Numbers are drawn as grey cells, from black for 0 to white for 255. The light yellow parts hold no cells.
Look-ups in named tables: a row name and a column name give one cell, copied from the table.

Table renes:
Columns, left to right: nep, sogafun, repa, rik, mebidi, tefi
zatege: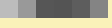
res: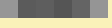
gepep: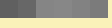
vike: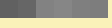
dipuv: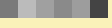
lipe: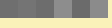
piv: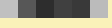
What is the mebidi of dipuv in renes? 157
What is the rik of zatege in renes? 84
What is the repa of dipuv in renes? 160
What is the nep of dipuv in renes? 122
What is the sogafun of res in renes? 91
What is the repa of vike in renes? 130
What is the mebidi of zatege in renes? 93
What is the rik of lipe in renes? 141
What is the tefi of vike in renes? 125
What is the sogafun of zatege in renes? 153
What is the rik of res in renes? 85
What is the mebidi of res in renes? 100

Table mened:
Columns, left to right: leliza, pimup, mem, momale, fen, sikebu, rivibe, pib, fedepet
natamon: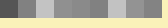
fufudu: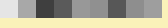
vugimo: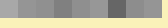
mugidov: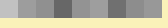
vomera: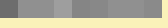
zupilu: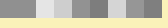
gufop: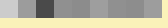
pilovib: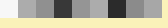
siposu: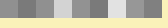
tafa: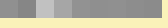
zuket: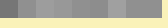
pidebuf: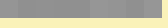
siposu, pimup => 122
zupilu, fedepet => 127
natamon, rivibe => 194
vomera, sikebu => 136
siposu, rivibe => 226
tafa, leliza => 144
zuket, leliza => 118
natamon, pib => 147
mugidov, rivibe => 112
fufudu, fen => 152

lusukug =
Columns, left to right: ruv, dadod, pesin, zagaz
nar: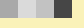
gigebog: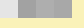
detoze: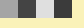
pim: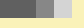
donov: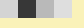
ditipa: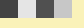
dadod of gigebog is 162
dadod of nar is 218
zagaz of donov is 222
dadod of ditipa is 229
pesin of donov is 185
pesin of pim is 135
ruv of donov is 212
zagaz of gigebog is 168
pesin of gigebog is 174
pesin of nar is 194
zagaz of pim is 212
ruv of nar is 169

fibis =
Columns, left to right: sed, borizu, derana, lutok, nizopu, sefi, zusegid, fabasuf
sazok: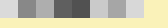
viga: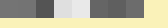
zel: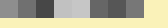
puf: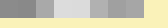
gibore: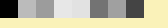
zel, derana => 71
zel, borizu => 112
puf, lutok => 220
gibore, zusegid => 160
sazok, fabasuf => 216
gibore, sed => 1
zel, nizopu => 198
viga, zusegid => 95
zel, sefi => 102
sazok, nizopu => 81
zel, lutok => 193
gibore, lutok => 231
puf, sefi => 177
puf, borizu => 137
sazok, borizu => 136
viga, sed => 116
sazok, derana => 174
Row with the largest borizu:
gibore

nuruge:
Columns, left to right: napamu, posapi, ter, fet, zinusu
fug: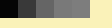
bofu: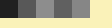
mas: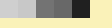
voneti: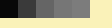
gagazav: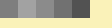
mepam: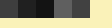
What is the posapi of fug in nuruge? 57
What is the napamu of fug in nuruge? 5
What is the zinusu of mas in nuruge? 32
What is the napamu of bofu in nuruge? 32
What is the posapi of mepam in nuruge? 32
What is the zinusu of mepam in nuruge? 65
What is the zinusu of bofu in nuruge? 134
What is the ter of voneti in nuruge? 101
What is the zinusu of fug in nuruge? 125
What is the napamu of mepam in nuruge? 62
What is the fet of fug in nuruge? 121
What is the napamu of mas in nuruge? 207
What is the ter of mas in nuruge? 115
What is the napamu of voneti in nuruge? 8
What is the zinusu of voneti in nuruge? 124
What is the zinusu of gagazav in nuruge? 82

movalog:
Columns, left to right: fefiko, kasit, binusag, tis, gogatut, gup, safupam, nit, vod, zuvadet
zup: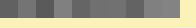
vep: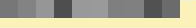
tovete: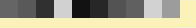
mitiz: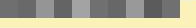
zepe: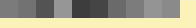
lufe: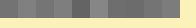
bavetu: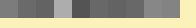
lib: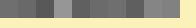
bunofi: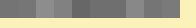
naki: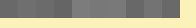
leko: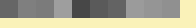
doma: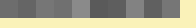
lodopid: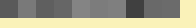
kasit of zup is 116
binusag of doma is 118
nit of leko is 155
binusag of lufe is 117
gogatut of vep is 153
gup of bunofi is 111
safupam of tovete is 83
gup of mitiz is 112
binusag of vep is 150
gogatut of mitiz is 163
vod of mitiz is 91
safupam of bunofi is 111
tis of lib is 150
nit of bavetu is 104
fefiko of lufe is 115
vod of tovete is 210
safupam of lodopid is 127
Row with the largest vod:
tovete

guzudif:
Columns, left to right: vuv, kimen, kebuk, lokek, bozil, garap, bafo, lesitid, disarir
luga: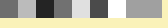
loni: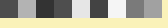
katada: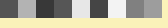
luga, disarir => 160
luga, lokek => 113
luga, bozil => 224
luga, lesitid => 160
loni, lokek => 78
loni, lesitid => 122
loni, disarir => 161
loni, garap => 67
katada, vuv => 84
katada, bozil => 231
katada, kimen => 179
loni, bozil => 230
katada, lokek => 86
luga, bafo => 255
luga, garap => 75
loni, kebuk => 51

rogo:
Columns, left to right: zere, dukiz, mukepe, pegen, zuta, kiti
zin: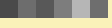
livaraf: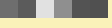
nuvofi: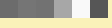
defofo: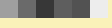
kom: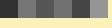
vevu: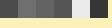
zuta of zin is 182
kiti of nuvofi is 86
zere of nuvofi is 108
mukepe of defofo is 55
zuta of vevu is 235
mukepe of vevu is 99
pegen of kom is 113
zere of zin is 74
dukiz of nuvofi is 117
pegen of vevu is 86
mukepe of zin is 88
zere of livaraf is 110
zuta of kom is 69
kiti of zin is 110
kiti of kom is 149
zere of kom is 50
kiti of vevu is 54
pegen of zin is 125

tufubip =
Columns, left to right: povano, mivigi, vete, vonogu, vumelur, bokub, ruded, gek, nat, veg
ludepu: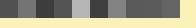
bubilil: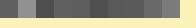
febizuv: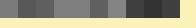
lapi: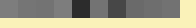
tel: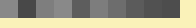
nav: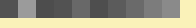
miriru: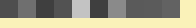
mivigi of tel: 72
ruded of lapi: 71
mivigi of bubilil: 145
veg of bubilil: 123
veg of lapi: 114
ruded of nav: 91
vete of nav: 77
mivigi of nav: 155
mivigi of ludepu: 116
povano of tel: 136
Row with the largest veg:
nav

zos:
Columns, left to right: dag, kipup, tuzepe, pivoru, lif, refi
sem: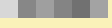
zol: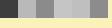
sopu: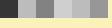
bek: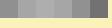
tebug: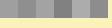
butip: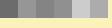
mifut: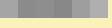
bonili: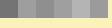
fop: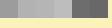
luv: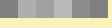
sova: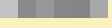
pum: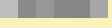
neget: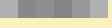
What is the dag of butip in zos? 108
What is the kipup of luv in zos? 174
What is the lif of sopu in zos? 188
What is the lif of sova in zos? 132
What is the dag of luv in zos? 128
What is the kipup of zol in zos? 185
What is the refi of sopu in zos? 151
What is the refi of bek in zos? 114
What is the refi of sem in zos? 163
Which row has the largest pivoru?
sopu

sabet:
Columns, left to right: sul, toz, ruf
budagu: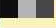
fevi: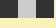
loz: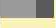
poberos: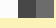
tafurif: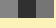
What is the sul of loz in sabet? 154
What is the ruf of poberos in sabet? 108
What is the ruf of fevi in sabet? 49
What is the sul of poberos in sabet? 252
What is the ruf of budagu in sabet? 71
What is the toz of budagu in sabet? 181
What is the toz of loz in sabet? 155

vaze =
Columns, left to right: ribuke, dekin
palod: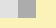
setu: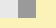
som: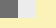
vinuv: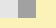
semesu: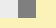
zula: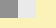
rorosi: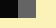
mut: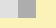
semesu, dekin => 127
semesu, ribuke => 236
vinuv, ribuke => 229
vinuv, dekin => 161
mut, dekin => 173
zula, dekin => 234
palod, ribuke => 225
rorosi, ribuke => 8
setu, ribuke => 232
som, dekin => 236
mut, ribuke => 224
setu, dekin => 154
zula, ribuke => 145
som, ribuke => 111

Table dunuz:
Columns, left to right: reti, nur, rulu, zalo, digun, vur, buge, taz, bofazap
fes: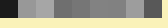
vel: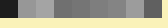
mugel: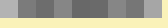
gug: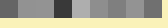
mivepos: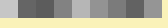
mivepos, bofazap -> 149
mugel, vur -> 106
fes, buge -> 129
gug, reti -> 101
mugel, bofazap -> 166
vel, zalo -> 112
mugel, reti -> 179
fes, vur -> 130
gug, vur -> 142
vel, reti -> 29
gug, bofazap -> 112
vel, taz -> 156
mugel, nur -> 123
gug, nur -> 146
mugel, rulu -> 109
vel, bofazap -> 96
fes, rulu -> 166

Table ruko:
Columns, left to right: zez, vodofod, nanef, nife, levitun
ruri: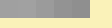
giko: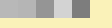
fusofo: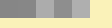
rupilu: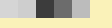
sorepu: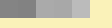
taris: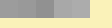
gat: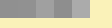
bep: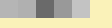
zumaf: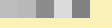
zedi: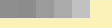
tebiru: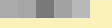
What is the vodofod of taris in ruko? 153
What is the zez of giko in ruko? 184
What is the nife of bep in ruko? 153
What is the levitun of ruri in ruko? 143
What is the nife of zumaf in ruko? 219
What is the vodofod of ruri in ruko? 161
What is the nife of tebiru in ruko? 163
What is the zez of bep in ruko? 181
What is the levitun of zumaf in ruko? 130
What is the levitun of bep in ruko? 195
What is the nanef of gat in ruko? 160
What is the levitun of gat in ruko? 171
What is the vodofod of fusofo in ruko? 135
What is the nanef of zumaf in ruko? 139
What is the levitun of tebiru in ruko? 184
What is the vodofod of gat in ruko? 145
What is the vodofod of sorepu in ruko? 130
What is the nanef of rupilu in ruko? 60
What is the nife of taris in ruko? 168
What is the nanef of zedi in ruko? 155

